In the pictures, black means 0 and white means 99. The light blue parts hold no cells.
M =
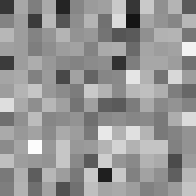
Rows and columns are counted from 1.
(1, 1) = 21
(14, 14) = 76
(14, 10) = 61
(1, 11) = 78
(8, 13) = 57
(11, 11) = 76
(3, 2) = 61
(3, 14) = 46
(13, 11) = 63
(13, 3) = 36
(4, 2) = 61
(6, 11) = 69
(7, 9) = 54
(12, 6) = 53
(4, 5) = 61
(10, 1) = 66
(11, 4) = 59
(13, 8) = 12
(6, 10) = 89
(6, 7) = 39
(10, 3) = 63
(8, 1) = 86
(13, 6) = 47
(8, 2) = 66
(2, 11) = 64
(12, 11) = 69
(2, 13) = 52
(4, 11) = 64
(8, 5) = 62
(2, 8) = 44
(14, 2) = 69
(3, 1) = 71
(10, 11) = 70
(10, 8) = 90
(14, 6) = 44

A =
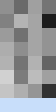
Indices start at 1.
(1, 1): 56
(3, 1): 60
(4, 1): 67
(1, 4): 45
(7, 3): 58
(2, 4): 11
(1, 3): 62
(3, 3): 64
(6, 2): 48

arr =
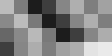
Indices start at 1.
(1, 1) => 73
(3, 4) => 47
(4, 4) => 49
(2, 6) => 52
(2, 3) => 47
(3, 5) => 11
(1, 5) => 52
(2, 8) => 49
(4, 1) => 24

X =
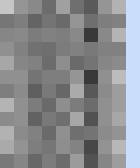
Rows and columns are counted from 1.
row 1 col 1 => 77
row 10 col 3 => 50
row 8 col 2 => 56
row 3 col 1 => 52
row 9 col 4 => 47
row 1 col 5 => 62
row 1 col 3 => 53
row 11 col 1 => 66
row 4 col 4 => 43
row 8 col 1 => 70
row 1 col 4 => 42
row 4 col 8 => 50
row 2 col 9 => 50
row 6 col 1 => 56
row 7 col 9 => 61
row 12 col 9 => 61
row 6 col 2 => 56
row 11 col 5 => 55
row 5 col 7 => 45
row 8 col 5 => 55
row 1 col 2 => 58
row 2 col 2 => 49
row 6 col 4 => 49
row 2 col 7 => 43
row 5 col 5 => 55
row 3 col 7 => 22
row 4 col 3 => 44
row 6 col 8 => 56
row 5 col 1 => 65
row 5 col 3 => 50
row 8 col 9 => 61
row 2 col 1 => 46
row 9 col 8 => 56
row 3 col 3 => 48

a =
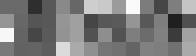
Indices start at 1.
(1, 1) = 41
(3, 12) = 50
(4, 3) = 39
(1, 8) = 78
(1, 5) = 53
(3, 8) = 55
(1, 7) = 80
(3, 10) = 49
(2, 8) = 34
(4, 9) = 44
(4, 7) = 56
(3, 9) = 32
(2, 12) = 49
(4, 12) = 49
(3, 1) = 96
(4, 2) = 38
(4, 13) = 44
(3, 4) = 35
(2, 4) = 34

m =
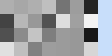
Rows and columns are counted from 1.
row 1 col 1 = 68
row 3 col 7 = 9
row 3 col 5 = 60
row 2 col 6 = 62
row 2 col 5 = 86
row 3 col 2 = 54
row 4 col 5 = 60
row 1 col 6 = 61
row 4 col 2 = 74
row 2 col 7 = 94

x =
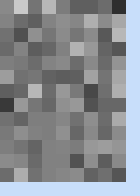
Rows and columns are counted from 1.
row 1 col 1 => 53
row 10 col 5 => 56
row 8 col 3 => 46
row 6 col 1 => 61
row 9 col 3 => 49
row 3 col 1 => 44
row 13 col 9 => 33
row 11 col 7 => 59
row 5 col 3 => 42
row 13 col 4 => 50
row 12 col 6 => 32
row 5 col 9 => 57
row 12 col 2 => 52
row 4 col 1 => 41
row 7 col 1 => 37
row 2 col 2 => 42
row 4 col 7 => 59
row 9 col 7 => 55
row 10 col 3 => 50
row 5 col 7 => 53
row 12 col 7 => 55
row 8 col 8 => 40
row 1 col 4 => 71
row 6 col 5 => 36
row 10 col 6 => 40
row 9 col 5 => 52
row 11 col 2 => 45
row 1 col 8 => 42
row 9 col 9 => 66
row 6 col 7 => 63
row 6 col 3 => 46
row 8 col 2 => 59
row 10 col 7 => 53
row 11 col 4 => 50
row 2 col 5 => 55

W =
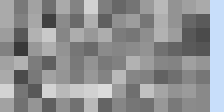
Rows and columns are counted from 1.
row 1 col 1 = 66
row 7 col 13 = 57
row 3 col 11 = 55
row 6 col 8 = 51
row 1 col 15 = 66
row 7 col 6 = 78
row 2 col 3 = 65
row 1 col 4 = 43
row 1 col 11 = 60
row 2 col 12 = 68
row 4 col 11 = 57
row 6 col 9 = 72
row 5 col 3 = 48
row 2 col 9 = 56
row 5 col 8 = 47
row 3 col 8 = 67
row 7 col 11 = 75
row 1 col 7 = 81
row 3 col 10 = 46
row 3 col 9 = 48
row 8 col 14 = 54
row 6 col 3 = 47
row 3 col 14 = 34
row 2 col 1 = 66
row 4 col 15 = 33
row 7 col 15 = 53
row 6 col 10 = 52
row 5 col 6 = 47
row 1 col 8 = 49
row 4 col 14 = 35
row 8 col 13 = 47
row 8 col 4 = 37
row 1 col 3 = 63
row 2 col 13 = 57
